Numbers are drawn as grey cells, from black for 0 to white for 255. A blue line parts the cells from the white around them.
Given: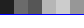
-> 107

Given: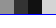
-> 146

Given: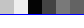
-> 99

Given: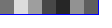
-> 94

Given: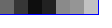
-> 54

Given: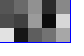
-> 43

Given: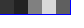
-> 95

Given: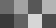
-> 87
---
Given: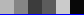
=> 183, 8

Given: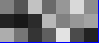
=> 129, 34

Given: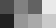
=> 76, 202

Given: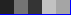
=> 34, 165

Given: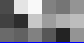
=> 75, 148

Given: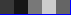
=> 56, 101

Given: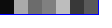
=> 12, 89

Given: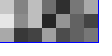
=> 199, 119

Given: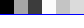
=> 1, 219
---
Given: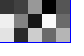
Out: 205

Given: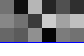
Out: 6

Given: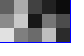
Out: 107

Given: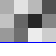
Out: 111

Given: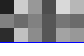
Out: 86

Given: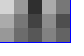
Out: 87

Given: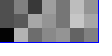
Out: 148

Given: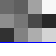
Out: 130
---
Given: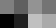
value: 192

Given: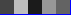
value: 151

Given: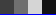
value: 213

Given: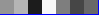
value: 70

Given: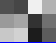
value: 28

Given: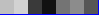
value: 140

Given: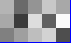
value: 211

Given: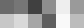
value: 249
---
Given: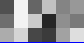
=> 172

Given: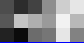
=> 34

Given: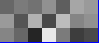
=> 133

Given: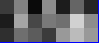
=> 47

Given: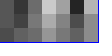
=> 76

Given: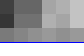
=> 122
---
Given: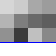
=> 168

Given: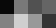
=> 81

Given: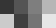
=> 126

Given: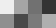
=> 113

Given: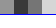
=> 117

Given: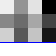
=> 227
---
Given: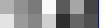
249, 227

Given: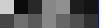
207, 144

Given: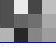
234, 191

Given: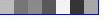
243, 188

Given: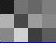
209, 178

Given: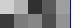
208, 178

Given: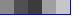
198, 159

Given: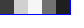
246, 208

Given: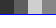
207, 134

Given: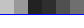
195, 153
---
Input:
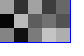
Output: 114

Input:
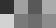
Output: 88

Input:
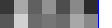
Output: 137

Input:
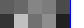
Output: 124

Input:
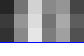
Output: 169

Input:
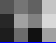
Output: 129

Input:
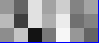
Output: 112

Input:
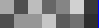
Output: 209
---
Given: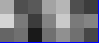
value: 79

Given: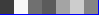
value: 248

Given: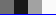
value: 24

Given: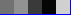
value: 146

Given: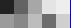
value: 99

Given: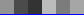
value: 75

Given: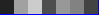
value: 161

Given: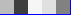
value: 62
